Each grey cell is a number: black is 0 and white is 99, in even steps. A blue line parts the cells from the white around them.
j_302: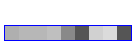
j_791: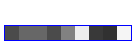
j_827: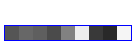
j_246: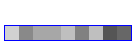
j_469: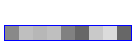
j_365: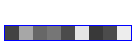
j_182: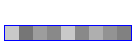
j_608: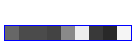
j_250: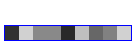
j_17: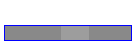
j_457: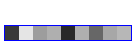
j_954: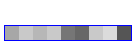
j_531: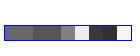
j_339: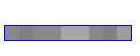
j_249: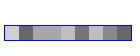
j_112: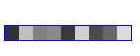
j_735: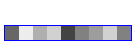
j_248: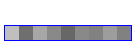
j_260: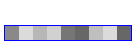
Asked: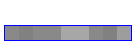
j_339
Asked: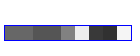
j_531
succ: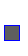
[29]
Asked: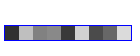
j_112
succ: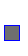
[65]
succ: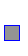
[50]

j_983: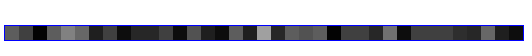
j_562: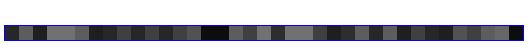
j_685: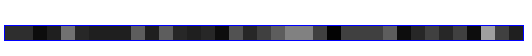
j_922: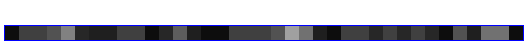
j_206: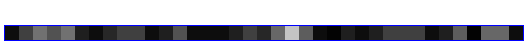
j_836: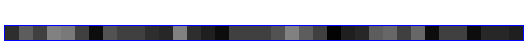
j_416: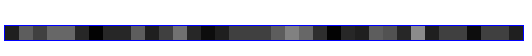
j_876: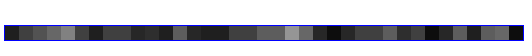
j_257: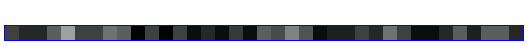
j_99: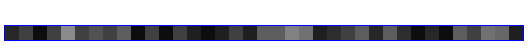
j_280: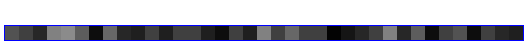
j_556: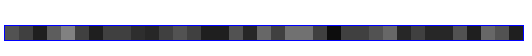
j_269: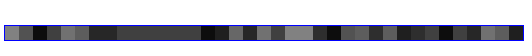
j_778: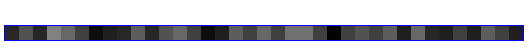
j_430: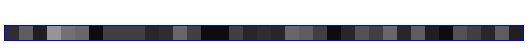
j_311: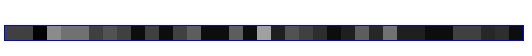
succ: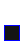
[15]
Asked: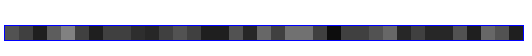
j_556
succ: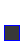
[5]
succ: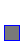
[25]
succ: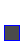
[50]

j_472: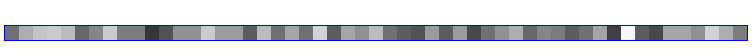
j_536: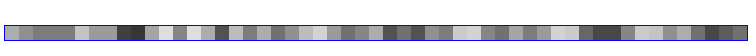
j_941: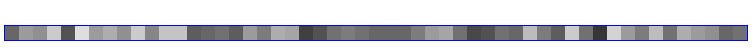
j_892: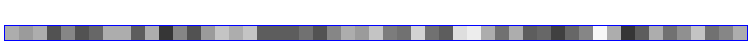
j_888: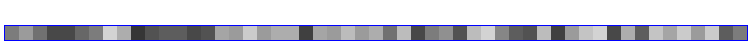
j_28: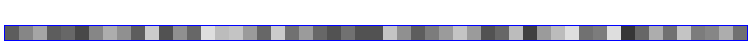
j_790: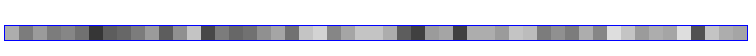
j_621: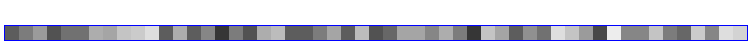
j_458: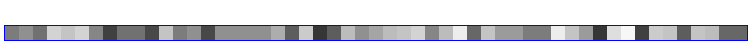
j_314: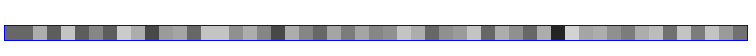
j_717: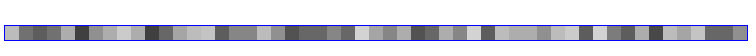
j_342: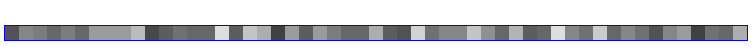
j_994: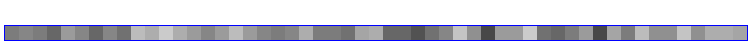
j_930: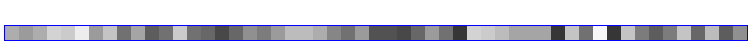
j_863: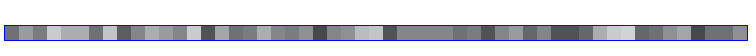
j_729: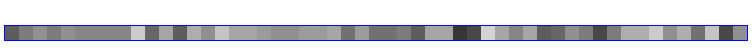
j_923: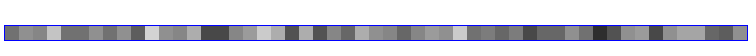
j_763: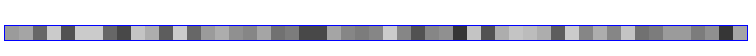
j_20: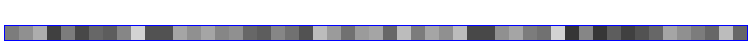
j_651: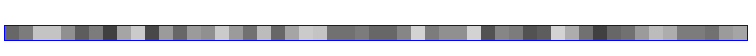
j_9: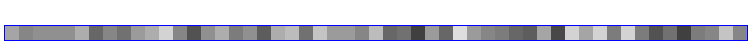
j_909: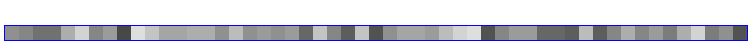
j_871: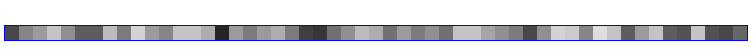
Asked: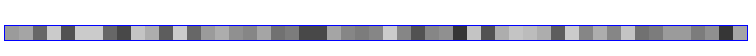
j_763
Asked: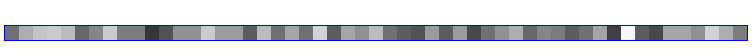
j_472
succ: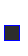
[32]
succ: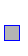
[36]

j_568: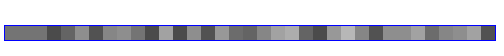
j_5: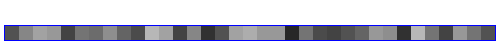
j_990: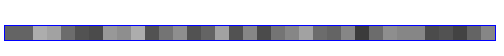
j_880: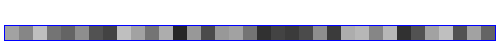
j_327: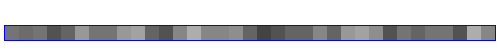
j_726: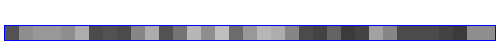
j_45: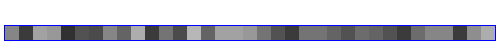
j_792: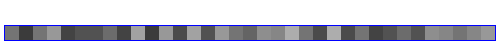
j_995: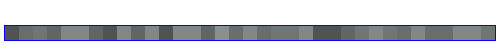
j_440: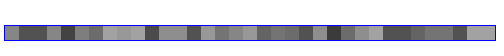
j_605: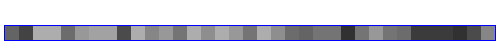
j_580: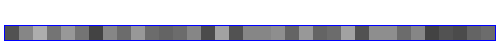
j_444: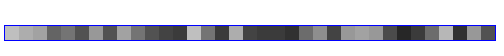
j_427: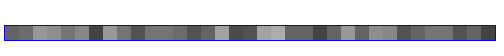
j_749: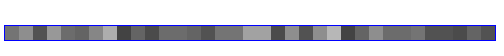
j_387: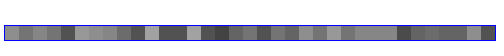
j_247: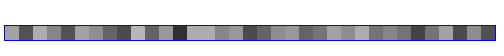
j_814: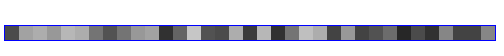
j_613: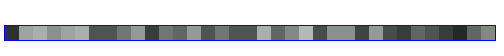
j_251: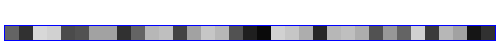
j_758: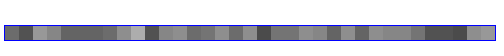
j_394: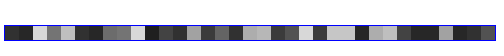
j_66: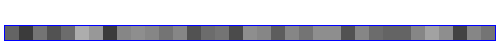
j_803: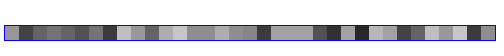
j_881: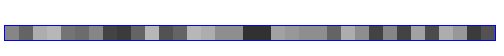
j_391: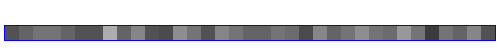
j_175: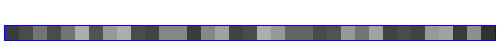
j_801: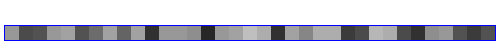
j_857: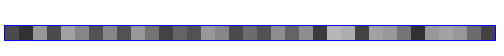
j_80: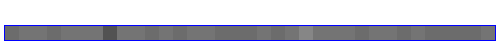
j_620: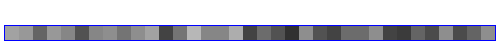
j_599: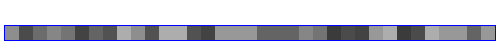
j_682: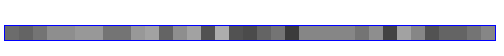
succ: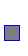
[42]
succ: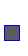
[52]

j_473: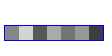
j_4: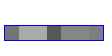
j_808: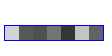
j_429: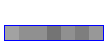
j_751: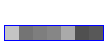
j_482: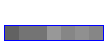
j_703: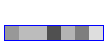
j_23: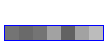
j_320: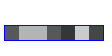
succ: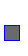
[45]
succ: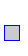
[27]

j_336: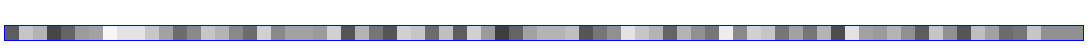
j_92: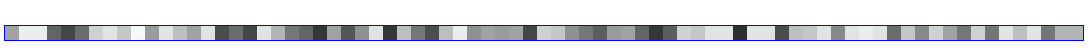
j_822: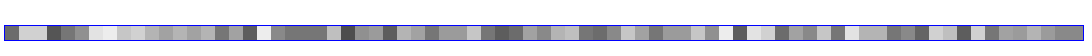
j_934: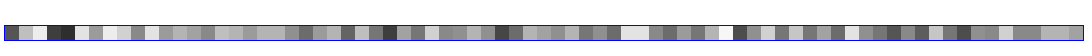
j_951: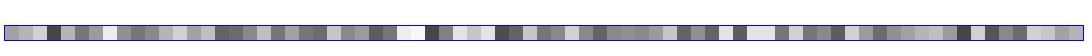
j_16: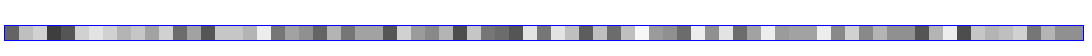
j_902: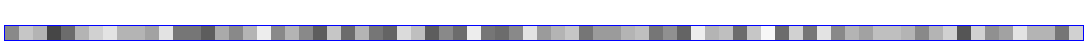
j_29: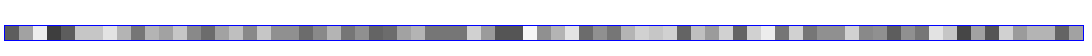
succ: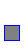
[88]
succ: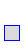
[74]
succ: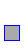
[53]

